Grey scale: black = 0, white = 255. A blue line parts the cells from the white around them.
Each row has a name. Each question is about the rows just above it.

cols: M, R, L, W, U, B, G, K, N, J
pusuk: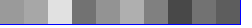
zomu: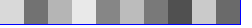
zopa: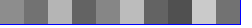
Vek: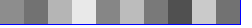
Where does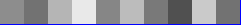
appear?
Vek
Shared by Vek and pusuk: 114
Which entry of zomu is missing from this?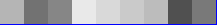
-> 106
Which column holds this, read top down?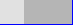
L

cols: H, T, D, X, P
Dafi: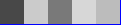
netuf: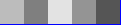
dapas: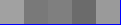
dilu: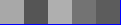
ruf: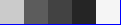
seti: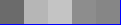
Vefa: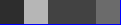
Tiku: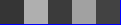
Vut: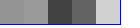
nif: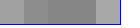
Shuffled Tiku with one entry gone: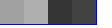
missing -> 59
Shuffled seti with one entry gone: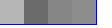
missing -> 196
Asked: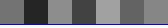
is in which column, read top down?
X
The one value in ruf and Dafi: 203

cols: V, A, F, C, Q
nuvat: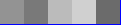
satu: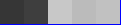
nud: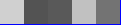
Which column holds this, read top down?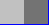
Q
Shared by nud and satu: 193
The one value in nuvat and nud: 208
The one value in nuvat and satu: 187

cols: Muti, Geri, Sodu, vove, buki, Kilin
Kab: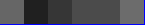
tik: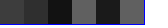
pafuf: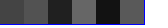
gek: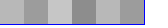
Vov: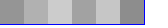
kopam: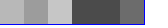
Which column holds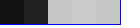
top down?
Sodu
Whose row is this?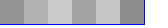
Vov
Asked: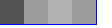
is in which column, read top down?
Geri
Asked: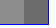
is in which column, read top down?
Kilin
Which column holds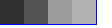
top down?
Geri

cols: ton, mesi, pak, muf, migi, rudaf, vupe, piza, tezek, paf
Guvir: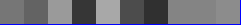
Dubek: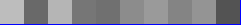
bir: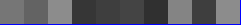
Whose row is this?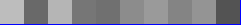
Dubek
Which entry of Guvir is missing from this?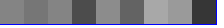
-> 48
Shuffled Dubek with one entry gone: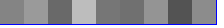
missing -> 181
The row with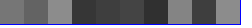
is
bir
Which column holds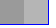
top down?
pak
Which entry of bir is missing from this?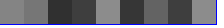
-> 68

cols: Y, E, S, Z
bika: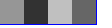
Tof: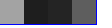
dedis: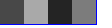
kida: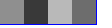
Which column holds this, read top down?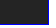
S
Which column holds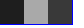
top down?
E
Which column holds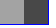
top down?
Y
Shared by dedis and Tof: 36

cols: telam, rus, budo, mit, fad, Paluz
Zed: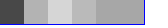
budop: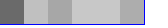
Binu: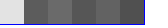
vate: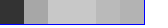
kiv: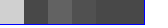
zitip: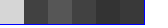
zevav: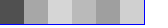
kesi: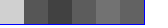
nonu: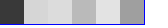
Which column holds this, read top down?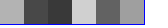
Paluz
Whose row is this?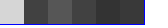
zitip
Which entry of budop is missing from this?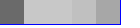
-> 173

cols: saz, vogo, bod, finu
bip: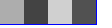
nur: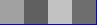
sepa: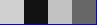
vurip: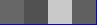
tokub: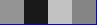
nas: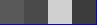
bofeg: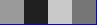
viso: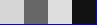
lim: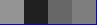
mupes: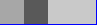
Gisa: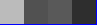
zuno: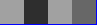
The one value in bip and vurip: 81
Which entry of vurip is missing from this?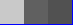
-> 103
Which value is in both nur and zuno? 161
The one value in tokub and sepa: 194
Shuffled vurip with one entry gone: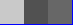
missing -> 96
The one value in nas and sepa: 208
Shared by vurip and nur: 96

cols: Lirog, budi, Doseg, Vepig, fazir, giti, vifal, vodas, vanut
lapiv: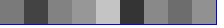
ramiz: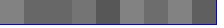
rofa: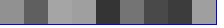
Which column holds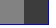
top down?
vodas
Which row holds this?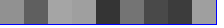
rofa
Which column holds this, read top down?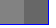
Doseg
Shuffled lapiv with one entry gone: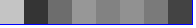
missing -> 137

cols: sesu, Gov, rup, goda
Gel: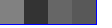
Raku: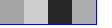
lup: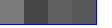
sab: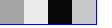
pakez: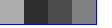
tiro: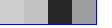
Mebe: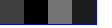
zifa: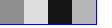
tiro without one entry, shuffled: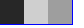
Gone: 194
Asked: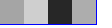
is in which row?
Raku
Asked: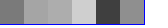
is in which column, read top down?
sesu
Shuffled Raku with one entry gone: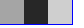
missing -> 173
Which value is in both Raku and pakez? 173

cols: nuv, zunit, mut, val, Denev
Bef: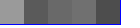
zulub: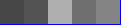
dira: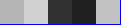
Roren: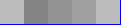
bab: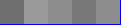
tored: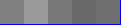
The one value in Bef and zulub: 112
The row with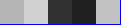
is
dira
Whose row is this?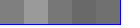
tored
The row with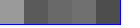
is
Bef

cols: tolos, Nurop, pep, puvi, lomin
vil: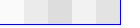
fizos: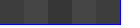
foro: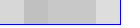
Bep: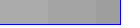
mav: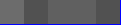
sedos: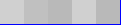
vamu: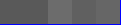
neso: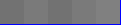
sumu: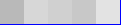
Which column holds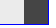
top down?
Nurop
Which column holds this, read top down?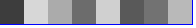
tolos
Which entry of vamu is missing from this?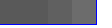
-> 102

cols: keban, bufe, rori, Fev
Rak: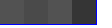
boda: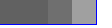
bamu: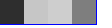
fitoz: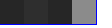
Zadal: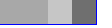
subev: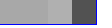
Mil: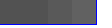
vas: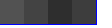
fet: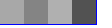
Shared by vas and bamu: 46
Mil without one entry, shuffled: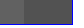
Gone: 89
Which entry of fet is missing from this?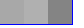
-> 82

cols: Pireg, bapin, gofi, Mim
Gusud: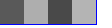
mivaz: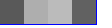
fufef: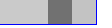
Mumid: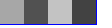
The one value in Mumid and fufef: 195
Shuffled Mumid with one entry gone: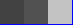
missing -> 167
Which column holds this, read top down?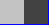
Mim
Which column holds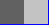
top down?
Mim

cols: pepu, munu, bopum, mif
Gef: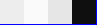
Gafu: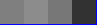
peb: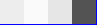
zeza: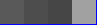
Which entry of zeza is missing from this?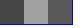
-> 77
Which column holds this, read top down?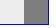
pepu
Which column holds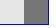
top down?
bopum
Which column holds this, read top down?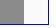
munu

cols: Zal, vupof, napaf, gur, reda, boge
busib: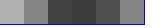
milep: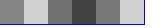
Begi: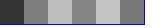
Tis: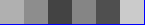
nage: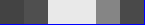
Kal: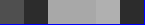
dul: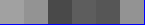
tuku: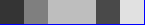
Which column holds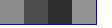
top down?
vupof
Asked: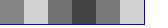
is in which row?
milep
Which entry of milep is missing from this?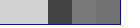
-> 133
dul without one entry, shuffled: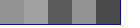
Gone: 86
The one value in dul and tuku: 73
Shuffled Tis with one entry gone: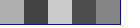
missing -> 141

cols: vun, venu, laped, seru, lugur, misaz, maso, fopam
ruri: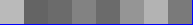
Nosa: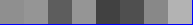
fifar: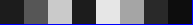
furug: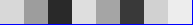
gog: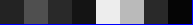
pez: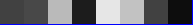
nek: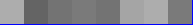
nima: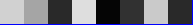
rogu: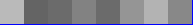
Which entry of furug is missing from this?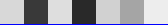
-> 157
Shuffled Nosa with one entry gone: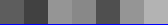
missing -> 143
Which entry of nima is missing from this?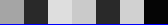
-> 49
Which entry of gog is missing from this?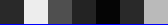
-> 20
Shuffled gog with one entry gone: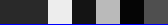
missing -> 35

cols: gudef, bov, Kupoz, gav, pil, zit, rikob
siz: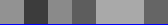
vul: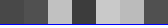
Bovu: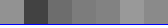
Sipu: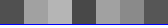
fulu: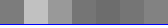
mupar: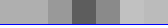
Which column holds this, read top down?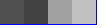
bov
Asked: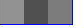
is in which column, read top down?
gudef
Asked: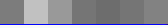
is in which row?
fulu
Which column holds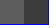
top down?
gav

